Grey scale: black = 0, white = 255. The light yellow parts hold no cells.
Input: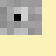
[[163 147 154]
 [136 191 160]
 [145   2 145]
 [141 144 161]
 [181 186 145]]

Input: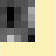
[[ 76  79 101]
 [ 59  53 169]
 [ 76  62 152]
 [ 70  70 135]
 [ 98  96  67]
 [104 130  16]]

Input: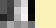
[[ 84 153  10]
 [ 86 197   7]
 [ 35 182  11]
 [116 140 111]]

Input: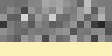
[[114 110 132 166 164 134 191 125]
 [113 121 149 154 168 124 181 155]
 [150  94 107 130 114 129 102 180]
 [ 53 108  90 121 102 148 140  38]
 [143 109 124 123 142  84 117 140]
 [127  95 133  76 105 174 145 150]]

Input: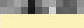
[[127 165  28 158 117 102]
 [156 143  22 111  93  94]]

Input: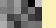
[[145 157   2]
 [125 149 114]
 [157  86  64]
 [174  48 118]]

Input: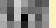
[[132 209 118  94]
 [127 195 104 133]
 [180 197 175 149]
 [167 153 154 142]]

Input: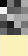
[[  4  49]
 [245 100]
 [119 166]
 [ 63 174]
 [108  65]]
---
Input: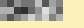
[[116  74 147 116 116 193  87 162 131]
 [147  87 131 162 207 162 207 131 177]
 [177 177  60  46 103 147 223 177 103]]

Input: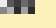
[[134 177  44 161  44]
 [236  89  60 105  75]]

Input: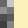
[[ 62 132]
 [ 78  91]
 [104 200]
 [146 119]]

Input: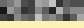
[[ 23 153 122  52  65 137  93  37 177 106 137 137]
 [ 65  52 137 106  93 193 122 137 106  52  93 165]
 [106 122 153  78  65 165 153 193  52  93  78  78]]

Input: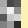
[[ 88 200 213]
 [129 156  44]
 [168  72  88]
 [184 241 143]]

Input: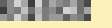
[[ 61 139 124 194 111 180 124 139  97 210 194 111 166]
 [ 97 139 210 166  61 210 111 166 139 124 166 111  73]
 [154 124 210 154  73 194 124 154 154  97 139 124  73]]
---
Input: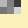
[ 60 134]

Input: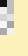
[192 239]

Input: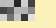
[ 67 179 198]

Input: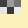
[114  57]

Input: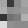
[163 146 114 220]

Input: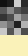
[ 42  85  77 147]
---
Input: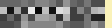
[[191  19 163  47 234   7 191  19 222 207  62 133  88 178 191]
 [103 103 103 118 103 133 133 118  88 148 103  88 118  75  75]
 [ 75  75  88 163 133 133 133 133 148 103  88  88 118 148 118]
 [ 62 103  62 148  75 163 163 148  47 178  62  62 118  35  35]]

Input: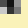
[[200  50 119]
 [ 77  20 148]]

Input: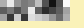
[[174 234 149 121 133 190  82  18  82 250]
 [162  56 206  56 221 206 190 149 107 174]
 [ 94 121  82 121 234  94  44  69  94 162]]

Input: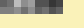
[[127 127 142 112 142  98 112  82  98]
 [ 98 112 188 142 158  82  82  54  68]]

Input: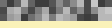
[[111  61  99 184  99  61  61  85 139  99 139 184  73 198  61  85]
 [ 85 155 169  61 111 139 184 124 184 169 155  73  61  73 184 184]
 [ 73 169 184 124  73 124 169  73 124 184  99 139  73 139 184 198]]

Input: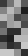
[[200 200 145  46]
 [185 159  74  90]
 [132 185 145  31]
 [116  46  46 172]
 [103  46  59 200]
 [ 90 159 172  74]
 [ 59 116 185  90]
 [ 46  31 185 185]]

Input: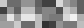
[[202 108 108 147 147  96  64  64 216 159 133  96]
 [159 159 202 108 108 189  49  64 147 121 121 189]
 [147 230 159 230 230 189 133 121 121 216 242 175]
 [ 64 147  96 189 189 108 133 133  80 202 175  96]]

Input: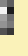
[[242  29]
 [160 109]
 [147 121]
 [133  94]
 [ 82  54]]
